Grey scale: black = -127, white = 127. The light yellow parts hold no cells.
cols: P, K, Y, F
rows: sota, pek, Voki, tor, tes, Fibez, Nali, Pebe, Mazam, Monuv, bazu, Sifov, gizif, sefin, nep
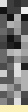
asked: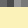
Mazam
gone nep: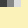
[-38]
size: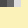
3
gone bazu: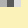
[79]
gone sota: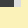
[-81]

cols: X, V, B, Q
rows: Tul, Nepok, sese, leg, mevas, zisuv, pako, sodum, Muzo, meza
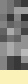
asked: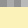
sodum
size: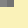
2
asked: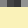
Muzo
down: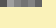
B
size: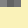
3
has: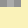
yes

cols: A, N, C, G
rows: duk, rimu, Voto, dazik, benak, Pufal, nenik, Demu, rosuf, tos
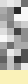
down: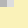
N
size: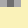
3
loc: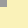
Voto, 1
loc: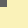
rosuf, 1

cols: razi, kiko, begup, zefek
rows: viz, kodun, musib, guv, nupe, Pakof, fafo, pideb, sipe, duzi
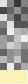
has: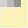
yes
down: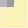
begup
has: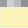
yes
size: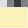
4
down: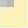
begup

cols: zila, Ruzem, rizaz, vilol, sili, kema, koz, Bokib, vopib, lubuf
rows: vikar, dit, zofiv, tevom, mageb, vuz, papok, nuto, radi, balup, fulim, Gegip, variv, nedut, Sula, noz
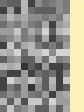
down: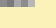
sili
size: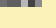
6
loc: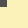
Sula, 4
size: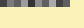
10
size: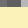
4

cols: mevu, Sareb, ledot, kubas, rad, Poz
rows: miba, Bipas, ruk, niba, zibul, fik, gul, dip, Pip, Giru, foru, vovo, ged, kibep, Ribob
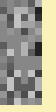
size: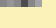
6
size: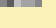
6
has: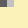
yes
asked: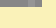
fik
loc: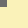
Pip, 2
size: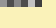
6
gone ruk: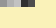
[-34]

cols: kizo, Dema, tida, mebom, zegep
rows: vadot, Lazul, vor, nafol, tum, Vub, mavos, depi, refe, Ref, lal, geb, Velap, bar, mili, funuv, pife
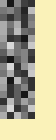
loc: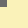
tum, 4
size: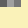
3
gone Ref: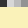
[4]
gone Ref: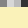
[19]
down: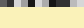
Dema
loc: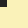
Lazul, 4
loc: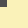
mavos, 4

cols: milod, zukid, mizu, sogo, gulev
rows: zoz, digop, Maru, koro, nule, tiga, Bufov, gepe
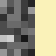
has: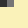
yes
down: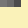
zukid
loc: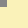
gepe, 3

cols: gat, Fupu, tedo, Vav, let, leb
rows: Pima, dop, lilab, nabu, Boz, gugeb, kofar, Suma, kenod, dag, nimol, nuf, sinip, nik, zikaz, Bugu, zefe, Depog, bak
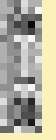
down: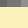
Fupu
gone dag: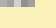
[64]
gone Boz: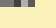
[4]

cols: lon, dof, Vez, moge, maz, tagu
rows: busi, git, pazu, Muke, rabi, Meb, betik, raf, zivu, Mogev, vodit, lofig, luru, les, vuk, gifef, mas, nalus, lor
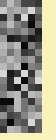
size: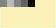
5
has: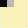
yes
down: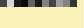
maz
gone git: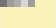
[72]
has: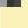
yes
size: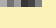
6

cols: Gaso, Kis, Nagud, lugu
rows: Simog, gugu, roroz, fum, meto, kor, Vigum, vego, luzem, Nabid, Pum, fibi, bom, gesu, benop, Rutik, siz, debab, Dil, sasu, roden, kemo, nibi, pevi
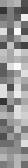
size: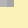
2
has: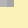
yes
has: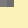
yes
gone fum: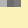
[12]

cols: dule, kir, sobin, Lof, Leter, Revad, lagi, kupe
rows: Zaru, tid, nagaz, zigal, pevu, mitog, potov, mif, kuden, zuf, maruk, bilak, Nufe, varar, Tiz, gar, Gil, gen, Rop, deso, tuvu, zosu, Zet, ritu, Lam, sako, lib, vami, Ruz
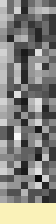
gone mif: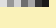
[-58]
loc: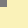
gar, 8
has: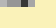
yes
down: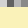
dule
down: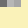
Leter
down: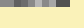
Leter
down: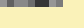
kupe

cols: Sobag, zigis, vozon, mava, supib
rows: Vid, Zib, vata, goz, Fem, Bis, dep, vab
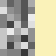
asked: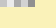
Fem
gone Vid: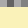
[-43]
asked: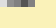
Zib
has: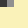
yes
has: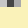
yes

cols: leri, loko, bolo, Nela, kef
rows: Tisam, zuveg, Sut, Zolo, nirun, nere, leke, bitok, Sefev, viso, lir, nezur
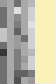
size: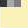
3
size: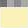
4
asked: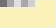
zuveg

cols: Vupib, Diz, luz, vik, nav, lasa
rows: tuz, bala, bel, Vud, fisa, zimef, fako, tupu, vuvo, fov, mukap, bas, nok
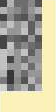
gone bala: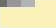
[8]
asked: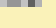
fisa
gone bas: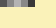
[-5]
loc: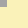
fov, 6

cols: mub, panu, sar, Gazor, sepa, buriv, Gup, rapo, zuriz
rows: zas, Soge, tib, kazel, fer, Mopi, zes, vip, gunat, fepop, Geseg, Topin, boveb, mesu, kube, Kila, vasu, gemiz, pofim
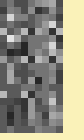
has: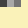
no
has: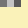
yes
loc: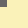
tib, 1

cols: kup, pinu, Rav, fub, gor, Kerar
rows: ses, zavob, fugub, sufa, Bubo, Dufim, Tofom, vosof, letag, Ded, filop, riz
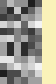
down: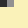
fub
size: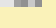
6
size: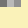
3

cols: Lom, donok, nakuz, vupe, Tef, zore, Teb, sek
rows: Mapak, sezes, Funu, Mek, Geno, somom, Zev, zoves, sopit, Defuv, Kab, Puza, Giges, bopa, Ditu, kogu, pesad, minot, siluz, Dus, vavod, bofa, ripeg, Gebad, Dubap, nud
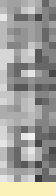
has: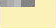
yes
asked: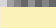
siluz
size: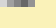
5
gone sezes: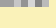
[-8]

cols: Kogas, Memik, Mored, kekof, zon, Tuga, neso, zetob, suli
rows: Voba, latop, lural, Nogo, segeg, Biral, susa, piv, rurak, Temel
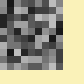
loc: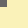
piv, 7
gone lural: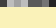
[-77]

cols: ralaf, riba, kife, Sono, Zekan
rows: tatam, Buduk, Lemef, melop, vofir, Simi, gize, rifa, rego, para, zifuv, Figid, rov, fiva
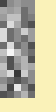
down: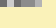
Sono
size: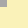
1
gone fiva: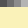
[-29]
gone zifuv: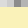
[-70]
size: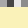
4

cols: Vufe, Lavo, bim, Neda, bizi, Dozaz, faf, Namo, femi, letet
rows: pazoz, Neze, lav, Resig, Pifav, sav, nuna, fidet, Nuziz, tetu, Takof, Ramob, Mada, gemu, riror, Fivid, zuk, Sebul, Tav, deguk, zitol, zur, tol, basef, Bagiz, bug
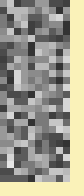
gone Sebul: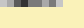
[-20]
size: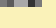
6
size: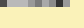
10

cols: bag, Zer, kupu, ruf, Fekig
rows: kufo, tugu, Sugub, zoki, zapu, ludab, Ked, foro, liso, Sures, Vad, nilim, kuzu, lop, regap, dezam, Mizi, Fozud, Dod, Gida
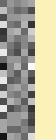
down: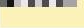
bag
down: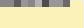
Zer
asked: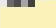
foro

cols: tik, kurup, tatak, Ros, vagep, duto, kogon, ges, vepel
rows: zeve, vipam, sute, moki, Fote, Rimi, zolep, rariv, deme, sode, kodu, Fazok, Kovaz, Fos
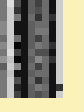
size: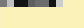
9
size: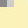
2
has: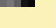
no
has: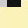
yes
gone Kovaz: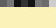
[-92]

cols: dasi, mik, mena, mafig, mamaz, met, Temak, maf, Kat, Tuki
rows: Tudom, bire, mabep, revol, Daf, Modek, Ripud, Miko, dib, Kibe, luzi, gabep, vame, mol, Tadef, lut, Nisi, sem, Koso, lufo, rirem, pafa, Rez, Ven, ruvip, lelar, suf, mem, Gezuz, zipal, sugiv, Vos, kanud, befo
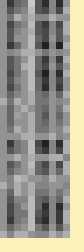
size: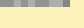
10
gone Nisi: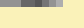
[32]

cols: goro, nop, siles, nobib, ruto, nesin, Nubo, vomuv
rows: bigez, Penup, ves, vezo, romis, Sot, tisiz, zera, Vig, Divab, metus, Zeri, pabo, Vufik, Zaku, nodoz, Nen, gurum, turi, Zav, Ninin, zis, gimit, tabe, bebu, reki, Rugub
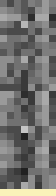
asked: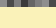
metus
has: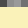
yes
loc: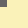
metus, 5

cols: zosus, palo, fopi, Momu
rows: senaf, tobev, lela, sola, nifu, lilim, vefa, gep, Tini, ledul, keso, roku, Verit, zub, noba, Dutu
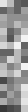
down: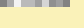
fopi
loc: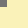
roku, 2
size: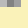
3

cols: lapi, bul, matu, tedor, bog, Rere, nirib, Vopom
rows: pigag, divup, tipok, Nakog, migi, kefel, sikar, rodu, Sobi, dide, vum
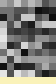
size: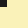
1
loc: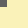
kefel, 4
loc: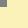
kefel, 2
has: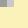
yes
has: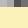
no

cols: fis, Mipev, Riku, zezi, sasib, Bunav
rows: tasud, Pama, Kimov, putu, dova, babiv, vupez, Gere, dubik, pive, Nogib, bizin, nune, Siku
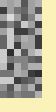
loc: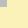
pive, 1
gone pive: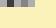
[61]
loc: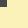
nune, 6
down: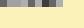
sasib
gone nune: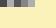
[17]

